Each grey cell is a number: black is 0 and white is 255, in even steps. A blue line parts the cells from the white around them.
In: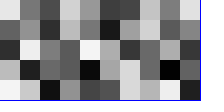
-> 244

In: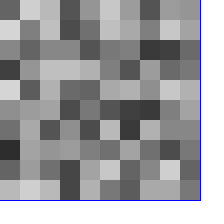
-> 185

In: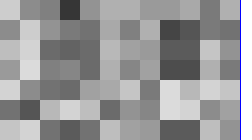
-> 197

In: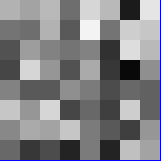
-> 104

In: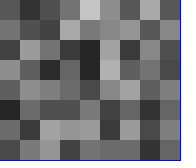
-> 73

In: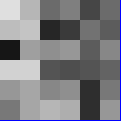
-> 120

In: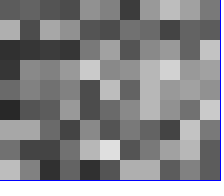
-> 189

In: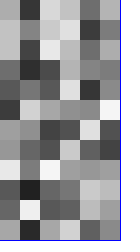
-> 167
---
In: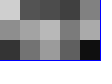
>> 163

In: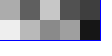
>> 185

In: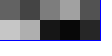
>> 175

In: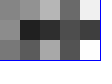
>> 32

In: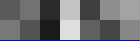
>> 83

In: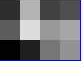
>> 221

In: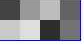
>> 222

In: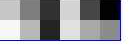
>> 184

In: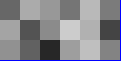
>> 83

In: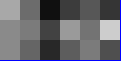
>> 123
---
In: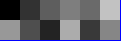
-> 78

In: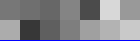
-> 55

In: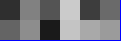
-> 141

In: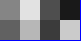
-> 183

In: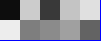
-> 126

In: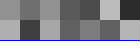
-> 63

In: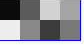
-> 136
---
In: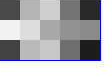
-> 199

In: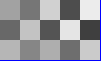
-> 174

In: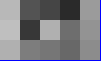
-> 118

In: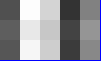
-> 206

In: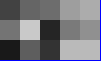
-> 51

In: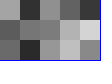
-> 151

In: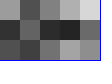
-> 114

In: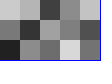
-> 109

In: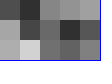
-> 112

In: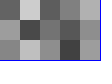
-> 142
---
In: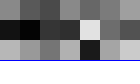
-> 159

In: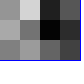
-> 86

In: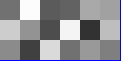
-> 161

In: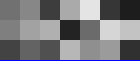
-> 29

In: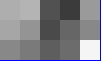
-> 154

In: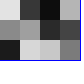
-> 181

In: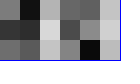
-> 196

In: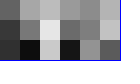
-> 180

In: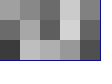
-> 129

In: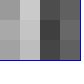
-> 96
